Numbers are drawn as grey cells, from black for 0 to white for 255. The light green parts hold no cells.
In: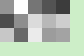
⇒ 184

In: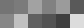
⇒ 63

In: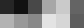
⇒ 214

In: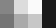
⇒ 199

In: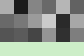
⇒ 42

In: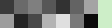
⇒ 121

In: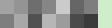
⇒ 74

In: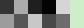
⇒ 72
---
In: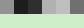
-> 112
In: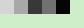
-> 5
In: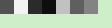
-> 131
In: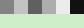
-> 17
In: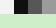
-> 155
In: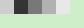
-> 232
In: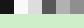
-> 143
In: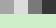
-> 54
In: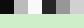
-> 209
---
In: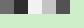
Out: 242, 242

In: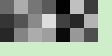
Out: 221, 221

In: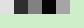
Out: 129, 225

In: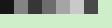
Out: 109, 201

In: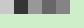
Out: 152, 201

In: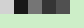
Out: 117, 210

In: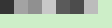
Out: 200, 200

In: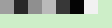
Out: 186, 241

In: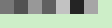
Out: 96, 194

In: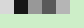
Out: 152, 216
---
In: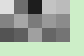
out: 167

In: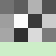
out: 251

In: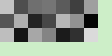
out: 175

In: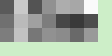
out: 186

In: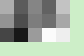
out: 77

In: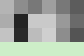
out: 35
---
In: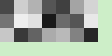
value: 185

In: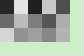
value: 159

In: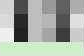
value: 166

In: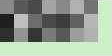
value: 88

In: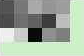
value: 10

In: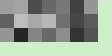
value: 141

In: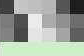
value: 215

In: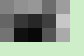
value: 8

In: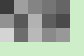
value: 185
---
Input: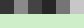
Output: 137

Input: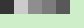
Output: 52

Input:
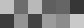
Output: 148

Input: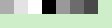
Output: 255

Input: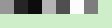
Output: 12

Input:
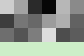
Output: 84
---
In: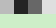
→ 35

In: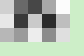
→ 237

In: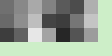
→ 38

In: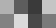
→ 218

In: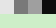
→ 121

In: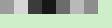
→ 108
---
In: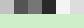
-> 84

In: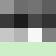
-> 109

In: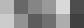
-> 104

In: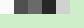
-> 80

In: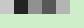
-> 35

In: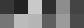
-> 34

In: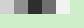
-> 143

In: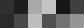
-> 30

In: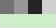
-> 151

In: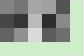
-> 117
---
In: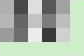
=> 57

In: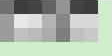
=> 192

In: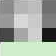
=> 207

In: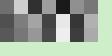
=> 61

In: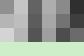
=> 77

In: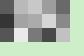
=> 73
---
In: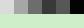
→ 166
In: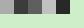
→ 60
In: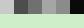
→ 77
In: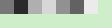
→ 42
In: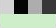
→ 4
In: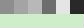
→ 164
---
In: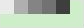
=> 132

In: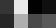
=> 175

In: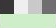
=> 239

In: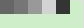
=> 153

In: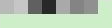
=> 169

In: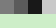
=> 91

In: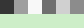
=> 111

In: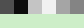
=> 241

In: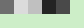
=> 192

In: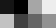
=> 65
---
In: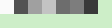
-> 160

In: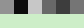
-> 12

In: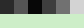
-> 84

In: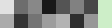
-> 116

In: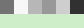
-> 247

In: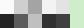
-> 36
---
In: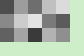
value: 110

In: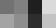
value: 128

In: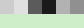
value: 26

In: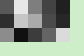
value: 126

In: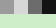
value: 215

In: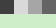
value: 217

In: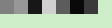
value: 92

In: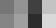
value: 147

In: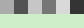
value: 118

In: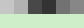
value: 51
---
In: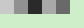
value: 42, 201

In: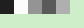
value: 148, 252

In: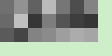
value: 125, 192

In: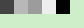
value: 156, 238

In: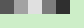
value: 224, 224

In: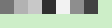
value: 47, 242

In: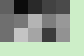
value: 180, 196

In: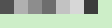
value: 109, 215

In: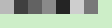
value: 138, 206
